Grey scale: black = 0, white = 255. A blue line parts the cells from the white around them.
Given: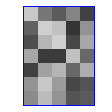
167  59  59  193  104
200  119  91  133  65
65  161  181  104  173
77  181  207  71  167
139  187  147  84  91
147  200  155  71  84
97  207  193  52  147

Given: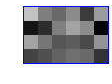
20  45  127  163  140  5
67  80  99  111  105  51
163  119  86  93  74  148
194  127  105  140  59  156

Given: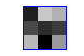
185  2  154
74  45  60
31  200  177

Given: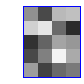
157  65  106  122
144  73  185  192
50  100  164  151
73  128  243  170
208  230  106  43

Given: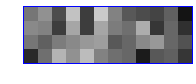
118  96  124  137  152  158  88  103  137  152  103  82
41  111  180  145  188  130  111  103  27  88  96  54
137  130  61  166  61  166  124  111  173  54  103  48
118  145  76  194  61  202  130  88  76  68  96  20

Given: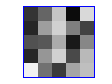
81  87  171  25  135
52  101  197  12  217
241  113  58  165  191
38  150  209  73  185
38  158  209  127  65

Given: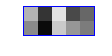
138  10  202  151  124
179  52  226  73  103

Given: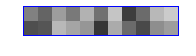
79  85  184  165  150  54  171  107  73  142  157
129  100  157  121  178  113  197  61  107  184  203
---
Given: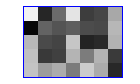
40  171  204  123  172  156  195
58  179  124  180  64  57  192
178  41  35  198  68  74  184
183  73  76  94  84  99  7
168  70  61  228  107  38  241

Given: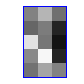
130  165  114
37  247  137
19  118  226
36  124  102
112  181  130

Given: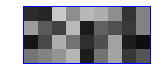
85  56  164  114  28  182  148  131  117
14  29  162  79  47  115  174  73  21
130  57  80  97  27  185  66  90  156
130  52  142  174  184  142  200  39  44

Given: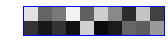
154  93  103  27  11  209  18  51  24  52
65  196  44  137  206  96  243  121  100  226

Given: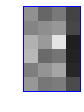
75  124  119  151
39  165  148  126
34  117  106  184
31  228  154  177
71  151  142  132
67  121  102  144

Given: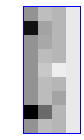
233  182  188  147
233  182  106  0
233  164  188  147
233  182  188  147
233  238  200  147
233  182  188  147
233  182  168  147
233  182  163  17
233  182  190  147

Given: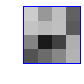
179  135  107  83
175  65  26  131
90  191  185  195
97  190  152  204
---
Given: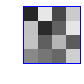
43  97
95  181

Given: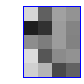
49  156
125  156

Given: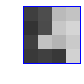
75  199
194  180

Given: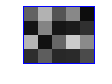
132  22
17  102

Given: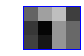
5  149
23  149

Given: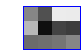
15  67
111  117

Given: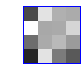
168  170
170  185

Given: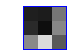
14  135
219  89
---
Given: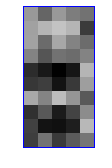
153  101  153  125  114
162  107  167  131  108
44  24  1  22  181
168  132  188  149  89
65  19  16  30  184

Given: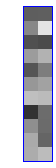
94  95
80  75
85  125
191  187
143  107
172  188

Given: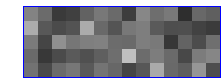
131  107  58  64  98  120  106  61  135  110  121  46  104  95
123  69  144  118  127  129  108  106  126  121  55  99  76  111
114  73  107  119  89  116  103  69  87  170  105  94  150  77

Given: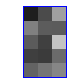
30  75  160
91  64  195
99  117  134

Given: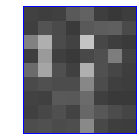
65  62  64  89  98  62  56  61
129  175  75  66  196  71  62  58
107  165  79  64  175  80  70  62
66  64  89  88  107  63  57  57
77  80  75  78  137  72  62  61

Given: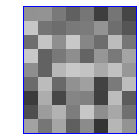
146  147  121  96  118  62  117  70
110  196  143  200  134  109  188  118
142  98  183  200  195  170  193  151
59  173  71  133  129  64  188  91
162  118  165  95  139  52  182  147
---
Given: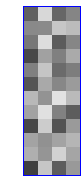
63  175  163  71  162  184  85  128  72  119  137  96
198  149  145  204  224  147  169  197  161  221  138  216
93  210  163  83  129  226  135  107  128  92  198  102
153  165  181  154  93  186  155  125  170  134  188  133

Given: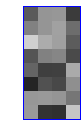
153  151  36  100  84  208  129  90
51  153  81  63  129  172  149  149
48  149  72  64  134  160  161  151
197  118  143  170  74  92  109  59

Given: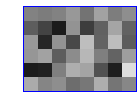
171  28  150  153  93  130
133  32  162  38  67  124
142  127  93  147  27  130
109  174  140  72  147  152
119  164  183  190  61  115
174  81  127  99  97  162
117  30  99  189  165  125
135  221  158  92  98  142

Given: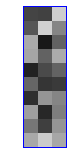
168  119  158  46  102  34  165  170  86  68
203  63  39  149  53  74  98  24  209  65
167  149  126  133  58  99  171  98  133  206

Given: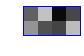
148  97
81  194
68  10
188  71

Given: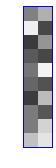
193  124  123  60  102  117  90  59  239  129
228  211  86  188  82  243  71  149  72  176
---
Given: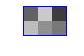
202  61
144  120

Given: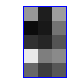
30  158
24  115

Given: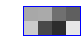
170  112
73  45

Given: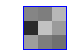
126  183
194  155

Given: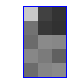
65  51
55  49

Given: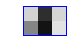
46  213
19  226

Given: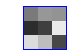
151  147
63  234
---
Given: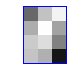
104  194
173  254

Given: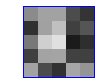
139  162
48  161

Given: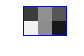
60  144
241  140

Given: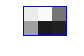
236  250
160  28

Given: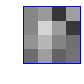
135  154
135  212

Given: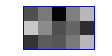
80  121
200  139

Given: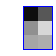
14  87
144  215
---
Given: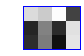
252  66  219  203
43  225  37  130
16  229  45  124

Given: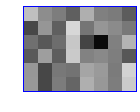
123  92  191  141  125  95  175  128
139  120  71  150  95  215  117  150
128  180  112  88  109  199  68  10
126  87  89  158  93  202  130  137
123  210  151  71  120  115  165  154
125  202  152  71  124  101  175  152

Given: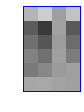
159  195  181  206
161  89  92  57
156  108  112  86
160  124  130  112
155  160  122  135
162  160  167  168

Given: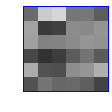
119  93  106  203  214  118
137  148  162  58  64  140
149  146  160  129  131  139
116  90  71  50  61  91
149  175  171  81  78  142
95  67  82  116  103  105

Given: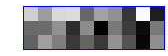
250  30  208  157  217  220  103  163  145  54
12  121  106  108  145  44  139  1  121  60
7  143  98  159  126  57  100  57  146  83

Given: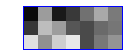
169  122  11  156  25  57  113
106  118  55  189  157  86  74
120  148  224  144  207  233  74
